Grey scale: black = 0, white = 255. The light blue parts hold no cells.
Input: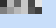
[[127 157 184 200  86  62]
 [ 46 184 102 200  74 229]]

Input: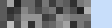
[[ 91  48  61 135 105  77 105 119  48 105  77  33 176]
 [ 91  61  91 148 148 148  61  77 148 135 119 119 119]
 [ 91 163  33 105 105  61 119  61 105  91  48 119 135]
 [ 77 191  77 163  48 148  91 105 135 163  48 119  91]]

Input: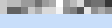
[[201  97  97 127 201 171 217 217 243 143 127  83 230 143 171 143]
 [201 186 186 155 155 113 155 171 255 155 186 217  97 113 113  54]]

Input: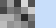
[[ 69 122 106 147 204]
 [188 147 159 135  93]
 [ 93 159  57 216  81]
 [175 175 135  42 122]]

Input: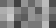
[[106 135  64 148 106 148 187  78]
 [120 148  64 135 120 120 187  64]
 [174 187 135 106 148  92 174 120]
 [162 200 106  92 148 135 162  92]]

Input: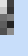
[[ 94  36]
 [198  52]
 [225  65]
 [110 125]
 [ 80 139]]
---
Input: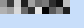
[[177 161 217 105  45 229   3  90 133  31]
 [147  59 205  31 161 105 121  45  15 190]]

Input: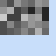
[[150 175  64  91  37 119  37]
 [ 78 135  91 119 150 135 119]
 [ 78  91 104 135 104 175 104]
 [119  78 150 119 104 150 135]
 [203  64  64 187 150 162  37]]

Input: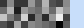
[[108 180  30 152 123 108 165 108 196 152]
 [ 54 138  54  54 152  93 180  81  66 138]
 [196 123  81 210  42 123  42 152 238  66]
 [ 81  54 165  66 138 123 108  93   5  93]]

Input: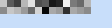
[[138 198 183 154 106 212   7 168 154  48 168 154 138]
 [198  91  62 183 226  78  91  23  35 241 122 106 183]]

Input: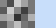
[[ 91 205 133  63 119]
 [162 176  50 103 176]
 [ 91 146 190 119 103]
 [133  76 205 162 119]]

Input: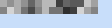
[[131 211 173 115  74 131 185 115 115  46  62 211 161 131]
 [173 145 173 145 101 145 185 185  62 101  89  89 198 161]]

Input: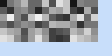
[[159 239 131  80 197 239 183  92  65  51 171 224 104 209]
 [224 209 143  92 159 224 159  65  51  65 224 197 183 159]
 [197 171 159  80 159 183 143  65  80  92 183 159 209 143]
 [ 22 118 143 183 104 104 197  80 224 197  22 131 118 118]
 [118  80 118 143 131  65  92 183 171 171 143  51 118 118]
 [ 92  51 131 143 104  38 104 171 159 197  65  38 171  80]]

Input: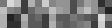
[[120 217 190  61 176 120 205 133 147 147  77 120 160 147  48  90]
 [190 133 120  61 104 133 133 190 160 147  77 160 190 147 104  35]
 [176  48  48 160  90  90  61 176 104  90 104 120 133  61 205  77]
 [176  35  61 176  90 104  61 160  90  90 120 104  90  77 217 133]]
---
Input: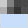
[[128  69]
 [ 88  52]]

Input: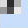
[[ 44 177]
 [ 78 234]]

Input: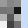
[[133 140]
 [121  22]]

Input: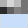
[[214 187]
 [ 96 128]]

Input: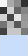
[[170 138]
 [209  98]]

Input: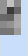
[[193 136]
 [ 59 101]]

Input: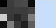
[[60 71]
 [58 61]]
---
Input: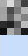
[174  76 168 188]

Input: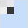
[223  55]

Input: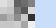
[223 197 142 167]

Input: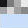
[ 24 215]

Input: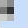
[170  53]

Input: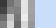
[ 57 133 118 214]

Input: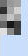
[111 167 164]
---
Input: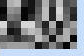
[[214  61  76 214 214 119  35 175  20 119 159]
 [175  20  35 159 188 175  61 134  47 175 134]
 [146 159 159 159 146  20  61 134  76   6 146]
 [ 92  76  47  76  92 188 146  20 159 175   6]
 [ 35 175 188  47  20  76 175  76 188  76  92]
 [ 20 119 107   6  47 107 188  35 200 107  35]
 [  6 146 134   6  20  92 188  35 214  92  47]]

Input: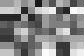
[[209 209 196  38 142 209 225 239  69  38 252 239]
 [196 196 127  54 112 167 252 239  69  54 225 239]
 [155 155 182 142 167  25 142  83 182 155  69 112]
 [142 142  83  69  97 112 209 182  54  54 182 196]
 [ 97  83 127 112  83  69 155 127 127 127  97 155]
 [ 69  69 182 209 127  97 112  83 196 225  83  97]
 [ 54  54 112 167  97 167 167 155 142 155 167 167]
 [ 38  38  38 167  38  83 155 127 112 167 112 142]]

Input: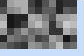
[[188  22  36  65 161 188 149  52 137 201 188]
 [161  22  36  36 174 161 123  81 161 161 174]
 [149  65 108 149 108 123 137  52  52 174 149]
 [108  81  65  52 149 137 108 137 188  93 108]
 [ 81 137 149 174  81  52  93  93  36  93  81]
 [ 52 161 174 174  65  36  81 123  36  52  52]
 [ 36 123 108  93 123  65  81 161 137  22  65]]

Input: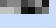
[[194 194 164  25   9  77 120]
 [106 136 136  63  93 150  25]]

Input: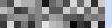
[[187 160  59  75 148 133 203  89  89 203 148 215 105 187 105]
 [120  75 203 174 174 133  23 105 133  75 215 105 203  47 203]
 [ 89 133 148 148 105 133 105 160 148  89  89  75 133 120 133]
 [ 59 215  59 120  47 133 227 187 174 133   7  59  35 203  35]]

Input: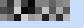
[[142 114  21 205 154 167  34 154  47 180]
 [114  47 167  62   8 130 130 101 130 142]
 [ 74  62 205   8  21  88 193  88 167  88]]
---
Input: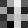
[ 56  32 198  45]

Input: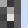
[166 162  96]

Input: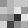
[148 182  47 172]

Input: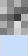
[180 146  60 137]

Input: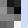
[129  82 116]

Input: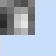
[143 111 191 229 105]

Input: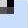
[209  62]

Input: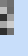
[125 106]

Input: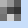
[178  70 112]
